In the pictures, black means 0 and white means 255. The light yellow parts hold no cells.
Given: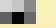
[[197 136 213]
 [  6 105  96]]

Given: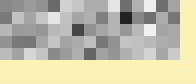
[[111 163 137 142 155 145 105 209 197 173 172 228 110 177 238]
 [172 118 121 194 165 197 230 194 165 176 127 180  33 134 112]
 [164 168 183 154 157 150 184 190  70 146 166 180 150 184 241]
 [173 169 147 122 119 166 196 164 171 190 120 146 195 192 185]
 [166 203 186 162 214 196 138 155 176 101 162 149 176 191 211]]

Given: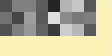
[[198  87  78 128 128  91  37 180]
 [121 126 114  70 158  89 222 139]
 [183  89  81 126 150  99  58 205]]

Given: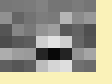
[[123 117 119 121 123 130 117 117]
 [139 152 145 101 115 125 122 182]
 [ 99  79  85 134 121 147 158  88]
 [102  83  76  88  93 206 226 206]
 [147 165 173 157 154  37   8  35]
 [112 106  95  86  95 188 213 222]]

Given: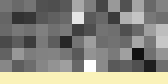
[[104 130 118 105 116  81  78  88 168 126  70 153  81 164]
 [120 110 101  50  55  87  96 105 229  90 104  59 176 196]
 [159 189 105 120 113 128 112 122  63  79 115 111  79 104]
 [121 199  73  93  60 122  93  39 116 158 109 114 106 166]
 [112 149  98 152 125 130 131 118  89 147 138 122 160  17]
 [ 31 109 135  94 109 134 147 159 103 253 138  89  96  80]]

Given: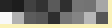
[[115 166  36  29  65  50  90  47 117]
 [183  86 248 177  92  86  46 118 132]]
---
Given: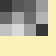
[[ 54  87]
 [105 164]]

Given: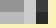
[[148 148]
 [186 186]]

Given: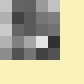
[[197 100]
 [176  67]]

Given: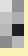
[[223 146]
 [194 173]]

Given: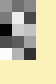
[[152 112]
 [123 237]]

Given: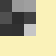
[[ 59 154]
 [ 80  45]]
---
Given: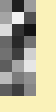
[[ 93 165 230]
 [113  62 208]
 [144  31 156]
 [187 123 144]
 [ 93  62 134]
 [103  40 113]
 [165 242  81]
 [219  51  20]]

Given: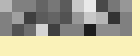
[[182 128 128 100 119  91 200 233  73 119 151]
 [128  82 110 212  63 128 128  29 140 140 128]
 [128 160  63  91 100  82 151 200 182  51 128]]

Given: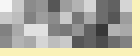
[[129 169 225 225 129 119 148  97  55 179 169]
 [139 179 169 213 189 201  86  97  77 109 129]
 [246 201 139 148  86 157 179 213 109  97 213]
 [201 189 129 157 139 201 119 169 109  86 157]]

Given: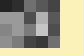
[[133 154 123 197  78]
 [ 35  46 112  88  68]
 [154 154  78 177  88]
 [143 123  68  56 112]]

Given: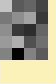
[[120 142 163  57]
 [130   3 130  90]
 [196  90 101  68]
 [154 175  80 111]
 [142  57  45 101]]

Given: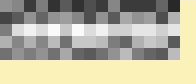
[[125 220 241 220 250 199 250 220 241 208 208 229 229 208 229]
 [177 134 177 134 187 113 199 199 187 125 101 177 199 187  90]
 [ 69  90 146 101 146 158 134  79 146  90 168 146 158  79 177]
 [113 146 125 146 113 168 101  90 113 146 187 125 101  90 187]
 [146 134  59 125  50  90  50  79  59 134  59  59  59 101  40]]

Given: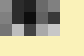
[[116 189  67 169 199]
 [139  44  34 106 128]
 [128  44  14  97  56]]
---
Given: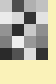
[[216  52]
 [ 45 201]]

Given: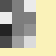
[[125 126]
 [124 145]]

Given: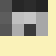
[[191 197]
 [172  58]]

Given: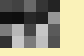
[[ 14  40]
 [183  69]]

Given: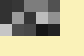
[[155  54]
 [ 77  72]]

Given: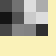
[[ 82 202]
 [133 130]]

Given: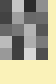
[[159 104]
 [119 180]]

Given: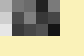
[[ 76 127]
 [ 58  71]]
